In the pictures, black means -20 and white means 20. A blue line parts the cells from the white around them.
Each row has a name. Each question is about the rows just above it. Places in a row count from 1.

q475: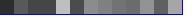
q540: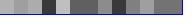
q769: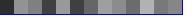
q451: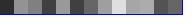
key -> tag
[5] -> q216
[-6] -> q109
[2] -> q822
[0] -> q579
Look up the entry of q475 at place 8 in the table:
q579
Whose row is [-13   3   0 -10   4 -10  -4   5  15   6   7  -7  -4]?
q451
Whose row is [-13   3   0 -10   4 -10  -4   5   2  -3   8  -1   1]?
q769
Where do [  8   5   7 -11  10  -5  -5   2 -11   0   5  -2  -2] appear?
q540
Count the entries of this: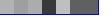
7
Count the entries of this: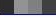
4

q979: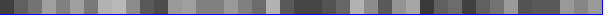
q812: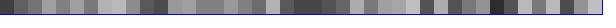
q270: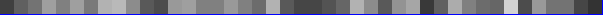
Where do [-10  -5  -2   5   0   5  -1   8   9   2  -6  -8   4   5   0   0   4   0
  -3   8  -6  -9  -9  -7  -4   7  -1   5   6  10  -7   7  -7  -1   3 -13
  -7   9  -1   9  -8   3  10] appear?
q812
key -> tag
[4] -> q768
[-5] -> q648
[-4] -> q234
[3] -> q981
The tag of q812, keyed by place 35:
q981
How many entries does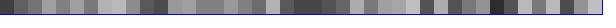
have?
43
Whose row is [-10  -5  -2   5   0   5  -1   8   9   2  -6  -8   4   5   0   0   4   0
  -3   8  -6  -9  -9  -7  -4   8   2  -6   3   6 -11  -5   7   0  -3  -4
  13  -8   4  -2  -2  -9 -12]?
q270
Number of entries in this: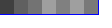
7

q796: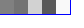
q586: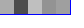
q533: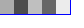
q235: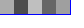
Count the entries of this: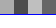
4
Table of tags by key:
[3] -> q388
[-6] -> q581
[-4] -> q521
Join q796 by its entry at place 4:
q581
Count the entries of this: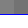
2

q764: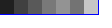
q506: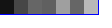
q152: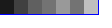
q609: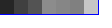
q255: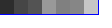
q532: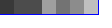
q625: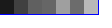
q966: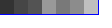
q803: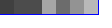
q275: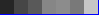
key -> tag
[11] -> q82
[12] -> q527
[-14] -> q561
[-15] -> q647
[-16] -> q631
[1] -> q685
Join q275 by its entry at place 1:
q561
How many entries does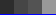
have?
4
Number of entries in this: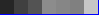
7
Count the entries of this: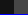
2
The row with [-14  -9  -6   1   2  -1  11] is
q275

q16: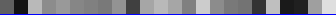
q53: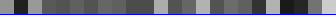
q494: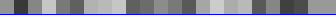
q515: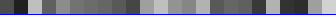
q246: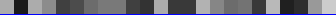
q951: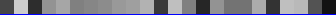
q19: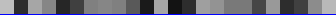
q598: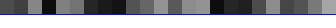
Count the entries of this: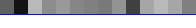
14
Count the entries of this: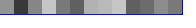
13
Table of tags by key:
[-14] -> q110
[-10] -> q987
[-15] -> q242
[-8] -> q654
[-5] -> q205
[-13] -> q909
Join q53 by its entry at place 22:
q110
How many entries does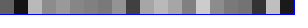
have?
21
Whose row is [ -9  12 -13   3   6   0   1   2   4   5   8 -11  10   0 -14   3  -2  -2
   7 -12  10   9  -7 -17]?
q951
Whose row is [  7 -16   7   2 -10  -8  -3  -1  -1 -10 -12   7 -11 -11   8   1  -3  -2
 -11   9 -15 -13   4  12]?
q246

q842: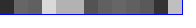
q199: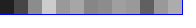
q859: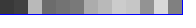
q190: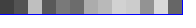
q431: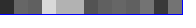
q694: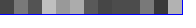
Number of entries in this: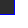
1
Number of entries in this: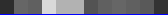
12
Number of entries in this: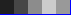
5
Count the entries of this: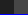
2

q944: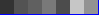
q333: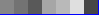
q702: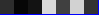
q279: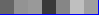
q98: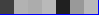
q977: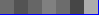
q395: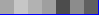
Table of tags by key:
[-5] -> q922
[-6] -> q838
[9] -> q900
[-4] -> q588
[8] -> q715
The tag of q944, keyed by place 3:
q922
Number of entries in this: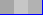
3

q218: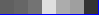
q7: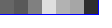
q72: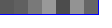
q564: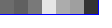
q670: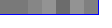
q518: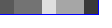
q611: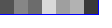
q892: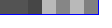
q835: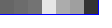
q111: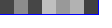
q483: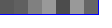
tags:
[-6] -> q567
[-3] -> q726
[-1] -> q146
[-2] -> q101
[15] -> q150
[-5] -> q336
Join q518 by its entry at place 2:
q101
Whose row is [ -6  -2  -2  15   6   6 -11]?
q518
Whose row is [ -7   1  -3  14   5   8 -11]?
q611
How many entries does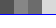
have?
4

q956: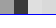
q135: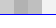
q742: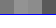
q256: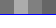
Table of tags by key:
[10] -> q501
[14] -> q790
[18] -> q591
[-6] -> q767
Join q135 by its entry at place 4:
q591
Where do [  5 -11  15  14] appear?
q956
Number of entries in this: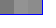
3
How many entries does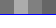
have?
4
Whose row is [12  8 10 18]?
q135

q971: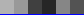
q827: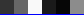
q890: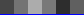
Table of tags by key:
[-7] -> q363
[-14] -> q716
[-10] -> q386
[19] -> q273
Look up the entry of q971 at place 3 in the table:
q386
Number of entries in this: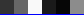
6
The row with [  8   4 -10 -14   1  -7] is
q971
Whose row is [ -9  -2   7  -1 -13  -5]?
q890

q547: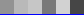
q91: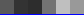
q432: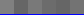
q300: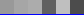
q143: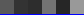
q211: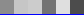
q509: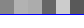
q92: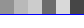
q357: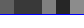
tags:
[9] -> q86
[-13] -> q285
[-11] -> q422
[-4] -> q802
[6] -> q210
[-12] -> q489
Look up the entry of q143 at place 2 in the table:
q489
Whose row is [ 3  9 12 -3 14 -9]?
q92
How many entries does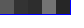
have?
5
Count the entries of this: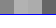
4
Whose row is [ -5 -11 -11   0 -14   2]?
q357
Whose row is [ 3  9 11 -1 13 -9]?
q547
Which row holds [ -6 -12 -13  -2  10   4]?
q91

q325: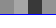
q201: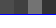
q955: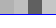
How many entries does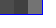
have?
3
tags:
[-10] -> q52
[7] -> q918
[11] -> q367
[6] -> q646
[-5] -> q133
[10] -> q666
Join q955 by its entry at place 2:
q666

